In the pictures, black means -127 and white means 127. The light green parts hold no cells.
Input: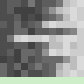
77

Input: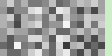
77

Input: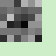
19

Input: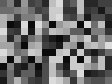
-63

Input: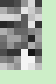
87

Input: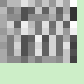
41

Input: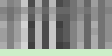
-12

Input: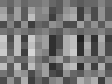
2
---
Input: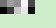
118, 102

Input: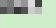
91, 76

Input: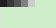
76, 0

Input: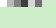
125, 85

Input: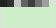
71, 30

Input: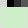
88, -41
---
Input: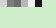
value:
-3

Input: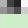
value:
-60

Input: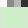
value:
11

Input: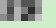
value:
-27

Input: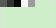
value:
-79

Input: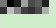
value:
-124

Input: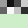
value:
-109
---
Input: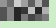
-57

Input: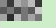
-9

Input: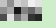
41

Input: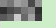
-22

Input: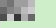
-74

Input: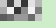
25

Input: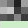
-53

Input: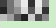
75
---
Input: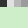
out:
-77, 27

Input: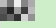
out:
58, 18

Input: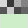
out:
87, -27

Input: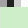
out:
34, 123

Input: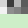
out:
85, -24

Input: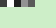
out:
-66, -37

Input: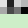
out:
98, -122

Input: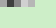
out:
39, 54

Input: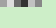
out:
34, 7
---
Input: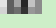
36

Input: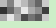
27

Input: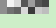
89

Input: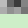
-68

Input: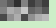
31

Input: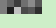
-67

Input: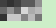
-23

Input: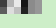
105

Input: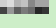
52

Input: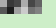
-56
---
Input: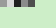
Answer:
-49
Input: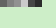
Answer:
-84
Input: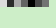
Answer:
-12
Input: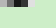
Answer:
96
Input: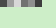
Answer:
-66
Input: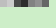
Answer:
-25
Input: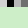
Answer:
-16
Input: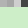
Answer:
-59
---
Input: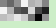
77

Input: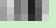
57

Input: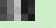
-24

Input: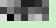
-123

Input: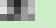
-46

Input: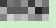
77

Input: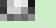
-30

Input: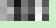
19
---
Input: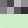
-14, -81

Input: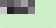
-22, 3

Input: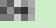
6, 44

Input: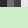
-85, 104

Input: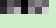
-96, 82

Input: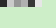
-86, 102

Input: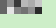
-26, -85
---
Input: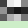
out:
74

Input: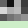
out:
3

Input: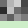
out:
25

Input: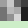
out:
85

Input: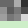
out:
5

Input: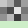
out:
-68

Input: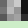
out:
34

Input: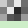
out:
-57

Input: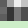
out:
-6

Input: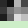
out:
92
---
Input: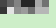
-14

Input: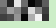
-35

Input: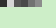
12

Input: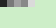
90

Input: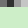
69

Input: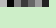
-93

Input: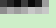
28

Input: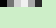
-86
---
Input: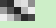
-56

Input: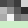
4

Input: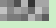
-34

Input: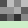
7

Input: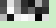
96

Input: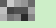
5

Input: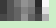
46
